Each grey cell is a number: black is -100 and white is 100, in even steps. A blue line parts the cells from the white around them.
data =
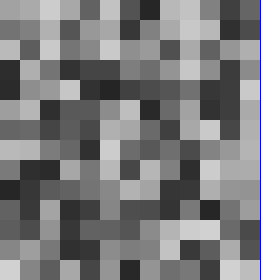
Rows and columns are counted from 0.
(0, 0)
27
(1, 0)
-10
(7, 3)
-19
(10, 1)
-55
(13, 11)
64
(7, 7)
-31
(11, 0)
-27
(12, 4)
-58
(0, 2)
60
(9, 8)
-58
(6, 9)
32
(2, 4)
7
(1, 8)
33
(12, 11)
35
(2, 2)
58
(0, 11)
-50
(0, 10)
1
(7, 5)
60
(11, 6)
-33
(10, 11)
-10
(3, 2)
-9
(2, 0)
46
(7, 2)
-3
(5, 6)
49
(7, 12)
41
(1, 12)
-40
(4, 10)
-57
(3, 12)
9
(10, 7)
-40
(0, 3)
32
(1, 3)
-33
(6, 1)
-18
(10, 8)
-59
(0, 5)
52
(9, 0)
-70
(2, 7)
21

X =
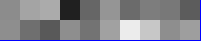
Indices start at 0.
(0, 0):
10
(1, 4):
-10
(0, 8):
-6
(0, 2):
34
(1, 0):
11
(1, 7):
56

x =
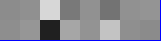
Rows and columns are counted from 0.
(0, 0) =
10
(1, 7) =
9
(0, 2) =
69
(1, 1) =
18
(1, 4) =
15

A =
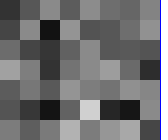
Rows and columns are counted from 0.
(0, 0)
-60
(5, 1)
-57
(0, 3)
-28
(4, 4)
-2
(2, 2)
-58
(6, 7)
-45
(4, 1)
-7
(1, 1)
8
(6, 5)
18
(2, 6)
-30
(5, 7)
8
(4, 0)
-28
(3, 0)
26
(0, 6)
-20
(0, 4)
10

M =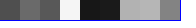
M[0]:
-38
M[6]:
40
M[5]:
-80
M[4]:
-82

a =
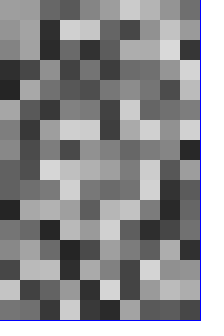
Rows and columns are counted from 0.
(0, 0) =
24
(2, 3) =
-17
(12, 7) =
-26
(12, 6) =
-3
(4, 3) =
-32
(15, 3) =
60
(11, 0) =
-8
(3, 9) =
66
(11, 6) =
-26
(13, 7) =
66
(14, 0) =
54
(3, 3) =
-48
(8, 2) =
68
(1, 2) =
-63
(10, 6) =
52
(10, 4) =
-27
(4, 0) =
-71
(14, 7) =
21
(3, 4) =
-9
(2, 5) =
-28
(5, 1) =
-30
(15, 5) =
-67
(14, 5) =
67
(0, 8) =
16
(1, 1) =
28
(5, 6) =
60
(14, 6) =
-47
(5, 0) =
30
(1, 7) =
14
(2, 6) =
36
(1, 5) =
-21
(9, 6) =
-10
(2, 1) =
27
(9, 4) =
-6
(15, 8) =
-28
